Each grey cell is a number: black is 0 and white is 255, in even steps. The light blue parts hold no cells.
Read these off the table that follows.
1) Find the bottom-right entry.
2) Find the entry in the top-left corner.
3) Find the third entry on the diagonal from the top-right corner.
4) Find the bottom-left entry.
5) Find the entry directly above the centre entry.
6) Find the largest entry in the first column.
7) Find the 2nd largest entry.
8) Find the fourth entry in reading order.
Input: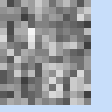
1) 130
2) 171
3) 114
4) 130
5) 171
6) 216
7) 231
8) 171

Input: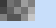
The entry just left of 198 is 141
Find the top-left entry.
57
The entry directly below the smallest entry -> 72
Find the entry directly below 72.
128

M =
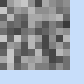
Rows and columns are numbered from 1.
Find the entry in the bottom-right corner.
112
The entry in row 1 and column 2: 156
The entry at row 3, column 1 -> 100
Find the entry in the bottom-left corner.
100
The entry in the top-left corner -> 71
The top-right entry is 142
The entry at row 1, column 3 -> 183
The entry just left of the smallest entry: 100
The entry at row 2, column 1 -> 198

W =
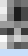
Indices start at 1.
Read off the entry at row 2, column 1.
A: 238
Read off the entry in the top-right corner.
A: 115
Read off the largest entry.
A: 251
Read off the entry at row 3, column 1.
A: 211
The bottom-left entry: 224
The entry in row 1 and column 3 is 100
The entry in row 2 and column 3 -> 27
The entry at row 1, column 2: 142

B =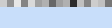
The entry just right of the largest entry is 132
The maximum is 231
